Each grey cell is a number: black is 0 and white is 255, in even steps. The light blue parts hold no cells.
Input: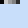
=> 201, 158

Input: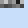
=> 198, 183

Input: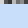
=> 213, 184

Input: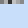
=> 193, 178

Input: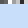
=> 253, 213

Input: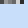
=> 209, 155

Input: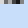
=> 216, 173

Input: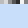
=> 243, 218
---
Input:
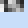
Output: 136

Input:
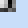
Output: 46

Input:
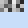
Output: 194

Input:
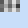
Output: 154

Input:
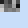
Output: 131

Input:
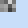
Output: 156

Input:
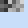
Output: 169
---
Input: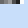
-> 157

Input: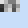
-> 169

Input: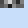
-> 27

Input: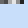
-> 172

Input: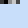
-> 3

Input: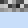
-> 130

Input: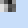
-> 225

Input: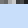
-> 200
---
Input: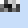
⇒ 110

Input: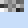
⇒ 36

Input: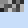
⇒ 73

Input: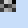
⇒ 147

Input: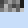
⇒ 98

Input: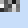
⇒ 206

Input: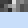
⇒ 78

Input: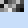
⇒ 45

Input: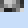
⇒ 133

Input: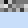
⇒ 62
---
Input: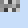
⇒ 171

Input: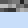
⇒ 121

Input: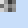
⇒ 125

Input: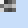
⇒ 155

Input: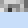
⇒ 197

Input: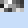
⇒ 110

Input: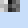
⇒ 115

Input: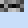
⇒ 36
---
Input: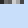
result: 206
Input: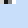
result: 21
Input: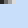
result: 108
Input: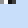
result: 253
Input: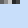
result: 198
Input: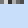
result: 174
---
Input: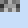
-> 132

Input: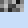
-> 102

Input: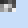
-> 44

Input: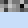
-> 105

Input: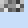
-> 201

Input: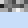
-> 212

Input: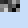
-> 51

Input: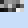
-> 40
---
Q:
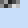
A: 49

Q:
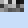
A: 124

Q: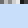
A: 193

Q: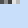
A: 145

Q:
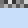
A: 185

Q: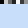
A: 204

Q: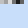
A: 160

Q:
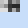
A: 222

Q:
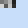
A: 88
